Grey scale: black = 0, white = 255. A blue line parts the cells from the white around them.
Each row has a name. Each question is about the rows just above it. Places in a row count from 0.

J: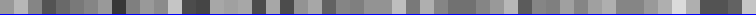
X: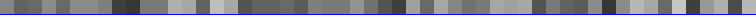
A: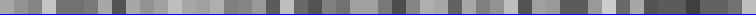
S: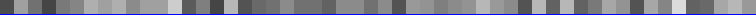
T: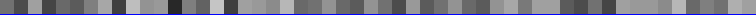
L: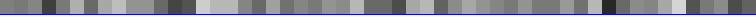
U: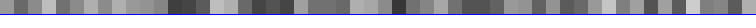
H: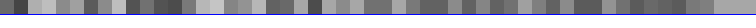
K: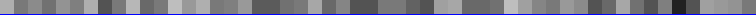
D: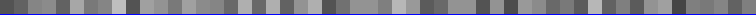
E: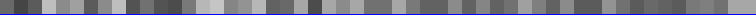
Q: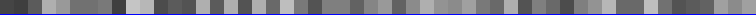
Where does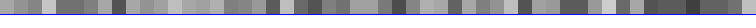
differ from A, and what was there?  6, [121]
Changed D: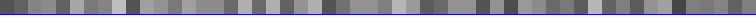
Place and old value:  15, [133]
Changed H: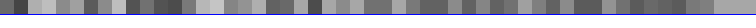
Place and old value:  18, [183]
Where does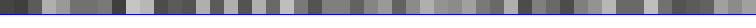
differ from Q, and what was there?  37, [83]

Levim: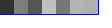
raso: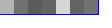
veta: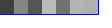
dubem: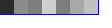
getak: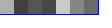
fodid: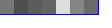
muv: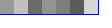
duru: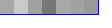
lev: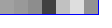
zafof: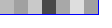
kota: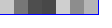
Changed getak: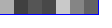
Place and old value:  6, [106]
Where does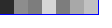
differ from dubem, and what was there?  3, [207]
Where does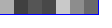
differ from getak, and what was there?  5, [133]
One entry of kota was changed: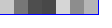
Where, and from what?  4, [207]

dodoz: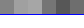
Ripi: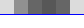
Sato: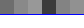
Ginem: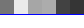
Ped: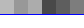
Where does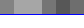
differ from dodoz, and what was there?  1, [160]
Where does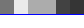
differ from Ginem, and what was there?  2, [166]
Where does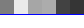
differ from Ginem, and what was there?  0, [117]
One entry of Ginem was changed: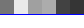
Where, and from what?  2, [166]
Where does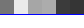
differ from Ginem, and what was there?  4, [66]

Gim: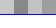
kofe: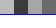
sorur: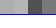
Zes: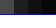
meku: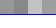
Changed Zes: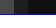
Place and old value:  3, [8]
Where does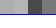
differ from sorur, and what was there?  2, [81]

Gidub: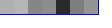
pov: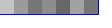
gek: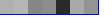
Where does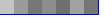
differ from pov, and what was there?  4, [103]
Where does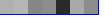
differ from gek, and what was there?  6, [148]
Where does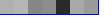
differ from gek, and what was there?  6, [148]
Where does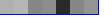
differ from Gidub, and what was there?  5, [126]
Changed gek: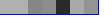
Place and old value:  1, [182]
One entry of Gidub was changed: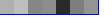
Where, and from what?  1, [182]
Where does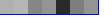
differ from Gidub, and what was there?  3, [141]

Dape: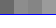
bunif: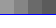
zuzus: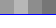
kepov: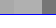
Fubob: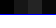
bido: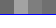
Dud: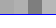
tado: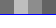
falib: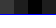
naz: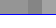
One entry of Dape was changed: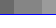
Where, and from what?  1, [141]
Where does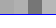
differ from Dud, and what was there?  2, [126]

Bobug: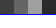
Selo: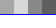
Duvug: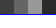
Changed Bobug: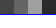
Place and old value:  0, [62]
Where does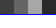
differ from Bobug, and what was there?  2, [159]
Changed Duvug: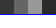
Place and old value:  0, [62]
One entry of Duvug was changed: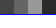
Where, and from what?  0, [62]
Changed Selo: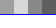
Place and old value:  0, [167]

